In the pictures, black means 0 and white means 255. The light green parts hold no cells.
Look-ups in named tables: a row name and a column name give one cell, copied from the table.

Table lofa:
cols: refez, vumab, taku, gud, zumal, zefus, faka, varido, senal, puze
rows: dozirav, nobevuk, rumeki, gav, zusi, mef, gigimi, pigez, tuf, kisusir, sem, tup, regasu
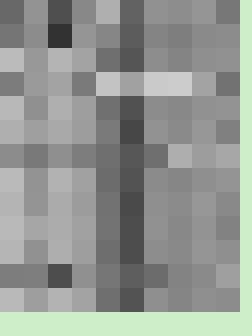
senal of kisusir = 147
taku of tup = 77
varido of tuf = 139
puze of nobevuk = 140
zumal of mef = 122
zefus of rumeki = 85
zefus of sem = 77
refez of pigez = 186
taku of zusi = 175
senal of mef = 151
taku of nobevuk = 50
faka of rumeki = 141
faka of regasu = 143
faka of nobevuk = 132
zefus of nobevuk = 92
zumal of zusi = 112
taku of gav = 163
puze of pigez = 148
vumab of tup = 126
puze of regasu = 140
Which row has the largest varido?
gav

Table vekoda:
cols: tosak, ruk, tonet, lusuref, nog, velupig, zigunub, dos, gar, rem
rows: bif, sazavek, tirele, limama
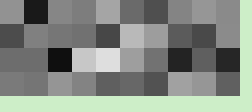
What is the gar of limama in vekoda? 150
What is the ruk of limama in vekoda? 117
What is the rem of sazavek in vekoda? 139
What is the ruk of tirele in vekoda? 109
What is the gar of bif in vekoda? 150
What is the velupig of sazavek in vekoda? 185
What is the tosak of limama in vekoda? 122
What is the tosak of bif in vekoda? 146
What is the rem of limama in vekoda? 96

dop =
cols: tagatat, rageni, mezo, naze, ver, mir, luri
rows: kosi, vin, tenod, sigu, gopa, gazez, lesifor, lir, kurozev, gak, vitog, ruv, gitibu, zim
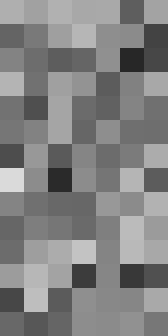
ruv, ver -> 134
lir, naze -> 140
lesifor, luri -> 172
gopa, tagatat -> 114
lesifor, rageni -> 152
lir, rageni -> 140
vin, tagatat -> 100
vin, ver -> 142
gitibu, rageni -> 190
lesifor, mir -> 123
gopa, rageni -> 79
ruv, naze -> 60
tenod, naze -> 101
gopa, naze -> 107
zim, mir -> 145
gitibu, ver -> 136
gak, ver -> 127
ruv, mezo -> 163

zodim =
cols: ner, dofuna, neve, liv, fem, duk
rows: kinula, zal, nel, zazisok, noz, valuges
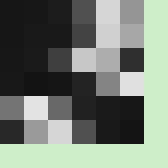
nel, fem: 173
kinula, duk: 149
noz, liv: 33
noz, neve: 104
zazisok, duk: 224
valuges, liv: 80
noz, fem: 26
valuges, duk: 20
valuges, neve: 214

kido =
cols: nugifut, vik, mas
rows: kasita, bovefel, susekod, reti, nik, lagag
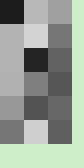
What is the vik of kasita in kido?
184
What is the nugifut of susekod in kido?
179
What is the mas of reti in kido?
86
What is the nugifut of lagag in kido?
118
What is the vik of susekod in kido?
36
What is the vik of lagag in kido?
207
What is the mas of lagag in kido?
95
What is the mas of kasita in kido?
160
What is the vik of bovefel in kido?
211
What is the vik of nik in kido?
83
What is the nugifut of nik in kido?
152
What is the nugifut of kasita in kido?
28
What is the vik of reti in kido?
127
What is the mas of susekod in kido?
98
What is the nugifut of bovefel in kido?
179
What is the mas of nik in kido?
103
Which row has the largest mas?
kasita

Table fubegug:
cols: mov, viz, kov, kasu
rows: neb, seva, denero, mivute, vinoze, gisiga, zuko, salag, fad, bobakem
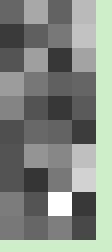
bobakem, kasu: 72
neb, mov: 102
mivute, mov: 156
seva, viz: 95
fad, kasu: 56
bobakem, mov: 120
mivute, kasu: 101
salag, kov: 120
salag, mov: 83
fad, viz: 84
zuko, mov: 83
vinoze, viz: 83
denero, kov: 55
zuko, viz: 148
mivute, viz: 119
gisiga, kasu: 60
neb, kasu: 186
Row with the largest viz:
neb

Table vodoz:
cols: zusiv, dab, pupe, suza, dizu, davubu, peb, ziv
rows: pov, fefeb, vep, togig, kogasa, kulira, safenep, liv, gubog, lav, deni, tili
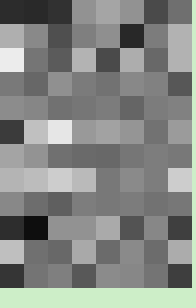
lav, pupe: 146
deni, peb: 108
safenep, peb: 125
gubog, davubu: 124
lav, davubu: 83
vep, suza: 179
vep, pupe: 91
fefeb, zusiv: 175
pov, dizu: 165
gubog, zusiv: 136
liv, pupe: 205
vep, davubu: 173
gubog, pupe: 95
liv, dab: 188
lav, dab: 14
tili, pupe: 127
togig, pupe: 144
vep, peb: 104
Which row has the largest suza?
liv

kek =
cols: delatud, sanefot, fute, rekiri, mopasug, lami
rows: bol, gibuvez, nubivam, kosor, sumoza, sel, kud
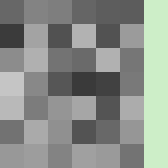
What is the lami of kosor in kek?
121
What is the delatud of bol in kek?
103
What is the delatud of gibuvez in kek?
59
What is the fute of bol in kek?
126
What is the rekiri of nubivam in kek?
106
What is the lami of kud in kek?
115
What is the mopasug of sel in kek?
104
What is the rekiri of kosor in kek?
58
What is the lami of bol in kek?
92
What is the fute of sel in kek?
144
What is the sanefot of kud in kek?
157
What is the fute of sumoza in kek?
149
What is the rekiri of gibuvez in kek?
178
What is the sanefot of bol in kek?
131
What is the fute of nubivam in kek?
115
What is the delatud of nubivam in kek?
140
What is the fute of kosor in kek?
86
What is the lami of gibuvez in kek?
155
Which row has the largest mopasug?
nubivam

